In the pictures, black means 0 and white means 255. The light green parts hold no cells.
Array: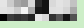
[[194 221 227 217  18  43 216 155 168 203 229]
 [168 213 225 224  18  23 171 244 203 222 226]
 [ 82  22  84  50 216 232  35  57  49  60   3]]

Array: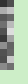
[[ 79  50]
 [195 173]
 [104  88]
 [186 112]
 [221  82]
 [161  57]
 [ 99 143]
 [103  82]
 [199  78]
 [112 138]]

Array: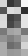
[[247  78  54 214]
 [ 47 212 220  86]
 [228  79  63 217]
 [228  99  70 219]
 [119 170 163 121]
 [183 144 128 147]
 [212 120 108 171]
 [174 154 151 171]]

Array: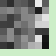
[[ 92 235  63  87  94  46  77]
 [150  30  99 134 112 137 125]
 [227 186 135 133  82  61 100]
 [211 209 136 112 129  61  63]
 [ 55  59 117  99  70 138  87]
 [ 22 224 116 146 106 139 111]
 [ 17 184 174 134 107  42  55]]

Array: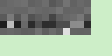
[[100 105  98 115  97  88 109 101  97 112 109 106 101]
 [113 101 102 100 115 105 102 105 110 102 102 105 106]
 [ 89 119 108 104  95  69 101  93  82 112  86 122  90]
 [ 42 141 140  76  77  47  45  80  43 105  30 188  29]
 [ 99  98  99 223  96 107  94 113  96  94 100 104 100]]

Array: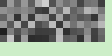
[[ 62 119 113  69 132 112 142  81 207 176  94 152 101 155  72]
 [120 164 180 118  98 184 108 162  58  66 123 138 124 132 145]
 [149  52  97  86 108  75 163  66 154 162  57 152  50 146  97]
 [183 135 121 152 115 167  57 188  97  77 185  71 176  89 149]
 [107  65 136  88  80  47 178  65  62  61  86 120  81 127  31]
 [ 99  63 154  49 101  94 188  77  49  47  44 156  62 194  86]]

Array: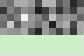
[[ 75  42 120  89 179 181  74 153 172 170 114 132]
 [134  61 110  52 130  61  28 126 144 102 133  57]
 [102 142 151 134 193  92 132 151 241 129  96 124]
 [168  72 172 151  33 152 116 147 153  87 202 108]
 [168  55 136  65 121 154  38  89 168 147 148 161]]
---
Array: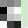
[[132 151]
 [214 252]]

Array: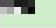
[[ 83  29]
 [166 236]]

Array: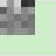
[[151 209]
 [140 183]]

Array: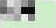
[[219 194]
 [148 186]]

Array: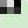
[[226   0]
 [105  41]]

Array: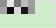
[[229 117]
 [  6 218]]

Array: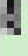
[[ 21 117]
 [ 36 125]]
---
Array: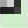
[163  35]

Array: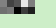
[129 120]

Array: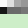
[250 105]

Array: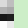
[218 168]

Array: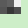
[90 55]

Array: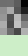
[110 169 185 132]

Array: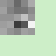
[150 130 160  86 153]

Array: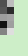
[80 43]
